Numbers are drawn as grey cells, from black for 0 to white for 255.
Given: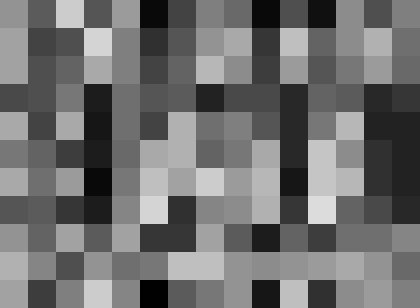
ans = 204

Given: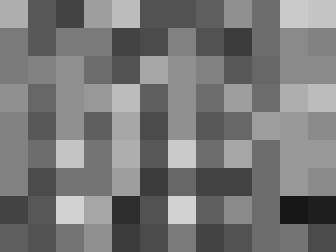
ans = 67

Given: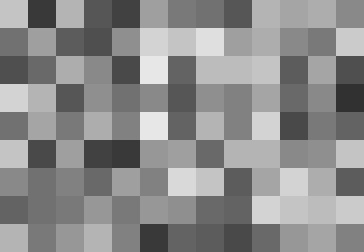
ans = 180

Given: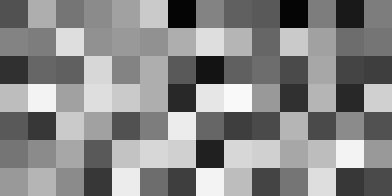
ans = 117

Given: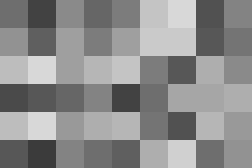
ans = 138

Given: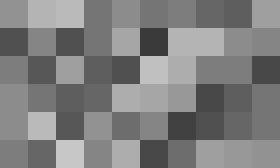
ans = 186

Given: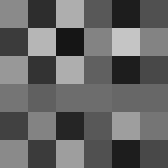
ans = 174

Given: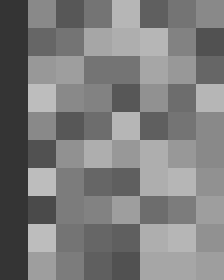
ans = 87
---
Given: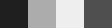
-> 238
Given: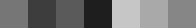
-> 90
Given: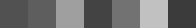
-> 159
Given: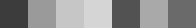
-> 198
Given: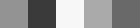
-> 247
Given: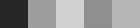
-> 209
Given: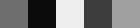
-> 237
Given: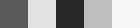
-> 40
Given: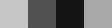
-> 21
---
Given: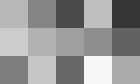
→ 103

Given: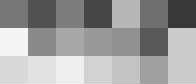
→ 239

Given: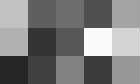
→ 130

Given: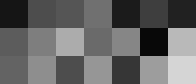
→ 77

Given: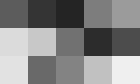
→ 131

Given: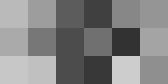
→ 76
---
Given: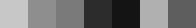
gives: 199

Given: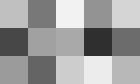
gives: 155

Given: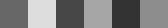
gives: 103

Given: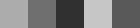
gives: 172

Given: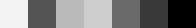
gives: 243

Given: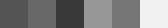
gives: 84

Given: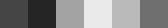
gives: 69
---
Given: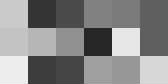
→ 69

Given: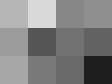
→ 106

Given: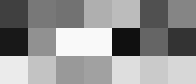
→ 153

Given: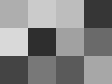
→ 90

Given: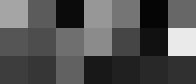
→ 97

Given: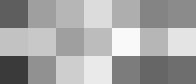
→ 206

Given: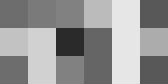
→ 129
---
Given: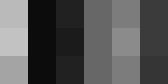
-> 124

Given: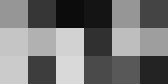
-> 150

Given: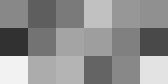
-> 151

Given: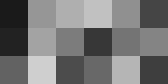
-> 144

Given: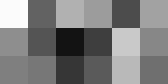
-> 76

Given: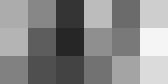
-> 107
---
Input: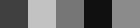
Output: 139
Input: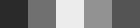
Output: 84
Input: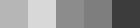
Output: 60
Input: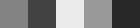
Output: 40
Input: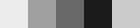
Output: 203
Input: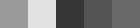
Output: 105
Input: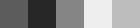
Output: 189
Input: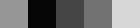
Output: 215
